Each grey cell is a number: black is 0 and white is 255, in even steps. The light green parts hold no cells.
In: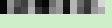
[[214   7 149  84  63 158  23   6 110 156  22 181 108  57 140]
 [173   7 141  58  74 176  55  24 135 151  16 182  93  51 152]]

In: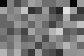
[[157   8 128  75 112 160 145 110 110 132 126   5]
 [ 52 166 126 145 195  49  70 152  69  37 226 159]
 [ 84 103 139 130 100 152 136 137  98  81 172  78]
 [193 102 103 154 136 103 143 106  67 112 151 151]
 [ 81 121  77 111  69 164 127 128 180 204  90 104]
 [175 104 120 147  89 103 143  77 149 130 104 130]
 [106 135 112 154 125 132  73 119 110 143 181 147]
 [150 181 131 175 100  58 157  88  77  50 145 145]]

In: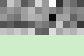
[[ 75 104 198 161  90 119 215 153 252  50 132 109]
 [137 134 153 137 160 185 135 155 134 110 151 129]
 [130 153 128 116 158 178 171 153   9 160 164 100]
 [ 55  82  94  72  77  96 132 120  99 198 102 135]
 [205 194 184 201 178 211 103  94 220 166 189 178]]

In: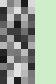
[[217 216 127 172  27]
 [195  42 169 223 106]
 [ 81  56 203  91 186]
 [ 98  97 169  25 155]
 [ 47 139  62  62 111]
 [123  80 171  48  63]
 [172 181 133 215  45]
 [ 69  37 123 118 189]
 [ 87  22 194 106 133]
 [ 44 128 103 225 200]
 [119  50 188 226 185]
 [125  54 214  30 157]]

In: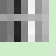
[[184 110 123  37 134 240 151]
 [179 111 123  43 131 244 150]
 [188 165 157 165 171 181 173]
 [184 110 123  38 135 239 151]
 [182 110 121  40 132 245 150]
 [174 109 128  33 133 234 148]]

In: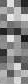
[[ 38 103 223 116]
 [ 91 176 145 199]
 [221 113 230 197]
 [153 156 113 127]
 [125  33  82  48]
 [ 27 135 229 162]
 [109 143 122 155]
 [138  48 179 155]
 [106  82 140  77]
 [ 85 126 160 219]
 [188 183  87 161]
 [122 166 155 215]]
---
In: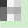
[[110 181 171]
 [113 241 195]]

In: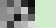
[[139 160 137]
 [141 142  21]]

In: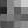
[[ 33 136  91]
 [112 124 107]]

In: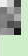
[[119 165 132]
 [133 125 172]]

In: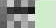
[[112  52  41]
 [103 133 190]]

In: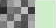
[[ 41 121 110]
 [162 101 176]]
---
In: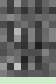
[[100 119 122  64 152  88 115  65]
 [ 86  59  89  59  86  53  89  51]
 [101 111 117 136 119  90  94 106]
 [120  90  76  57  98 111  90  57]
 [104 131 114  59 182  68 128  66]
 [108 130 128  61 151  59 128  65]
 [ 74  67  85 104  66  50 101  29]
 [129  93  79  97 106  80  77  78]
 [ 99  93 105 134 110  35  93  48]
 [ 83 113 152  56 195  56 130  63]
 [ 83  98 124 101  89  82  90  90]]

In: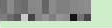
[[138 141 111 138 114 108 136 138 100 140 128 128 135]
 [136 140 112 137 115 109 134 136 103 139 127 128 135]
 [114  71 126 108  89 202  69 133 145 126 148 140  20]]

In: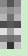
[[ 86 135 135]
 [143 161 161]
 [111 181 181]
 [ 89  78  78]
 [160 223 223]
 [111 123 123]
 [ 52 193 193]]

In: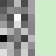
[[ 75 161  70  94 186]
 [124 162  96 139 131]
 [ 64 142 121  73 251]
 [104 134 157 100 221]
 [196 135 209 175 130]
 [ 64 185   9 111 131]
 [194 146 168 185  94]
 [207 121 222 179 127]]

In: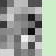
[[ 81  82  63 120 189 187]
 [170 200  94 188 180 162]
 [ 26 124 167 205 128 120]
 [113  38  56 165 147 133]
 [ 12 163 134 138 148 108]
 [186 118 118 160 105 238]
 [ 69 214 143 168 122 192]
 [113 173 212 212 114 135]]

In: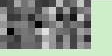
[[198  84  59  71 167 115 146  64  54  73 187  87 113]
 [116 133 141  71  93 113 114  71 155 203  73 156  55]
 [200  95 174  57  59 101  45 108 121 165  22  85  22]
 [109  47 149 107 124 131  95   4  95 121 158  86 119]
 [160 135 177   0 105 118 106 167 224 150 112 106  75]
 [132  47  95  83  56 116 114  83 169 154  65 146  67]
 [154 129 121  67  71 107 107  98 204 148  94 153  68]]
